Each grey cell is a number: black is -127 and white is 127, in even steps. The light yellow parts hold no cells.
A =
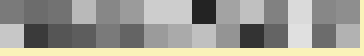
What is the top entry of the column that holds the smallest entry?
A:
-92
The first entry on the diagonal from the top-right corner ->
14
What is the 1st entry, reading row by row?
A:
-5
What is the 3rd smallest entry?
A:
-69
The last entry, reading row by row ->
50
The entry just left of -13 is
-19
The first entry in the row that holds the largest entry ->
71
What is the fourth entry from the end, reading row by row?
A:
-27
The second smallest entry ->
-76

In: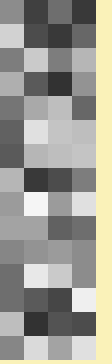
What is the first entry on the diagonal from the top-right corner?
-70
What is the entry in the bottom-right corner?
96
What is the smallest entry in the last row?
6
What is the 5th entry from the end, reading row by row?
-51
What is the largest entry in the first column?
82
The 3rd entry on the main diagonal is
-2
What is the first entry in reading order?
12
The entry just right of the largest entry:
27
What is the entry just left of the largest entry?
27
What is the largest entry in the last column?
111
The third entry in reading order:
-17
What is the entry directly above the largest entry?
-70
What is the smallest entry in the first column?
-37
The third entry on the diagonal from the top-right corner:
74
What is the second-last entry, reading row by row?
35
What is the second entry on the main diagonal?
-51
